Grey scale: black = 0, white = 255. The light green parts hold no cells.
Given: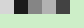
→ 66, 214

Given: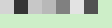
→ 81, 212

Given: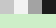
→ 27, 199

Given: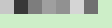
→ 112, 199

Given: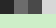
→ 215, 39

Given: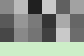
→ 162, 71

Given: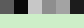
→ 28, 91
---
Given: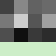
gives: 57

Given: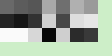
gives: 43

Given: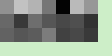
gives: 72

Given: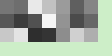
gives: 208

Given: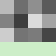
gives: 123

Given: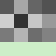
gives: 109

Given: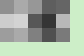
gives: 80

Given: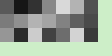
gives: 211

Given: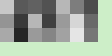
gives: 229
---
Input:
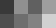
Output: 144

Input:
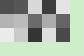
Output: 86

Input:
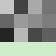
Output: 66

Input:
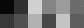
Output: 49

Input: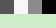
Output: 247

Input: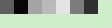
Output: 6

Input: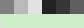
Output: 185

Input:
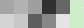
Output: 178

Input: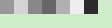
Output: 212

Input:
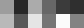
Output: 39
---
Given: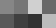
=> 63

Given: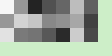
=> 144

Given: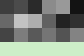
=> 97

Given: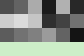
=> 47

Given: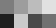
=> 202

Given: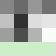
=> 50

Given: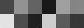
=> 206

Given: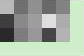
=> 158

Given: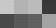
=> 88
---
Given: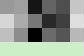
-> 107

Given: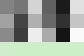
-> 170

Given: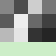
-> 229

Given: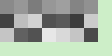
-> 217

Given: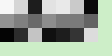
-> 29

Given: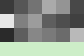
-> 122

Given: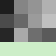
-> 169

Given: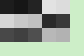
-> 79

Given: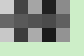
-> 171
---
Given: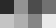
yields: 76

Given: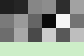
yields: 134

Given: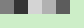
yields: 212

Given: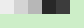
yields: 183

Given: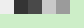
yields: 73

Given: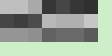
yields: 169
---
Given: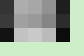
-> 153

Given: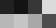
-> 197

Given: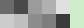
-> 141

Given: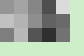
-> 142

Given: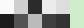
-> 187

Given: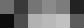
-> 185
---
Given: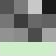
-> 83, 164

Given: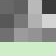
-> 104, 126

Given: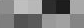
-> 141, 133

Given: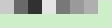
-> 202, 175

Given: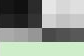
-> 22, 88

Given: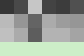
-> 54, 164

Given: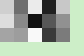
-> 207, 123

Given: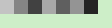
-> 195, 36

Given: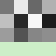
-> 119, 142
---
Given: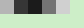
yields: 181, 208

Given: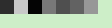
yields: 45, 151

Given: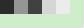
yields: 43, 236

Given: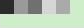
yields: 43, 170

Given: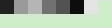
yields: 33, 228

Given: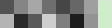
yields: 83, 147
